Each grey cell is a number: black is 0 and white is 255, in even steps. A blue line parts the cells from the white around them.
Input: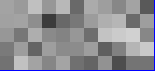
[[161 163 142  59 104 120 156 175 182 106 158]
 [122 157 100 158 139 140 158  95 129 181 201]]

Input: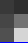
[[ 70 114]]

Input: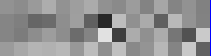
[[133 127 102 107 142 159  96  39 189 144 171  96 185 147 130]
 [155 168 180 177 183 152 188 142 191 137 148 183 132 200  97]]

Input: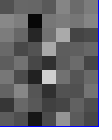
[[136 126   7 119 124 118 133]
 [105  72  83 169  93  95 103]
 [119  76  33 207 113  85 105]
 [ 54 104  88  64  69  97  78]]

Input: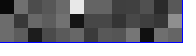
[[108  56 104  93 114  20  71  71  52  72  63  54 143]]

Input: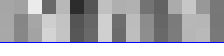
[[167 134 166 206 195  84 102 208 110 188 140 102 123 183 182 119]]

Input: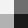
[[178  26]]
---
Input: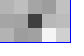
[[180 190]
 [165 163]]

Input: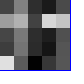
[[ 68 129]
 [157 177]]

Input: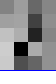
[[131 157]
 [160 163]]

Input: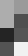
[[173 154]
 [173  79]]

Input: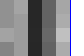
[[145 164]
 [145 156]]

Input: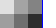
[[224 164]
 [158 111]]

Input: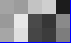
[[164 156]
 [153 231]]

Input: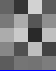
[[100  52]
 [121 172]]

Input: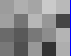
[[156 175]
 [160 117]]
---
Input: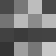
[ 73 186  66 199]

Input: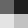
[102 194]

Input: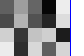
[ 96 179 195  95]

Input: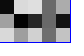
[ 11   3 209]

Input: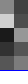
[136  77]

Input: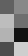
[ 97 111]

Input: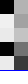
[  1 162]

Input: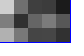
[207  48  69]
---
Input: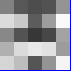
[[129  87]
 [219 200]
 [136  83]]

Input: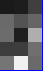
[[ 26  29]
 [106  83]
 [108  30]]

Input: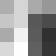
[[174 213]
 [198 214]
 [170 241]]

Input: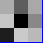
[[172  93]
 [198   1]
 [ 29 202]]

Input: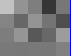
[[194 147]
 [132 103]
 [125 149]]

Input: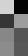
[[211   4]
 [ 53 157]
 [135  85]]

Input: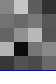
[[133 197]
 [114 105]
 [100 145]]
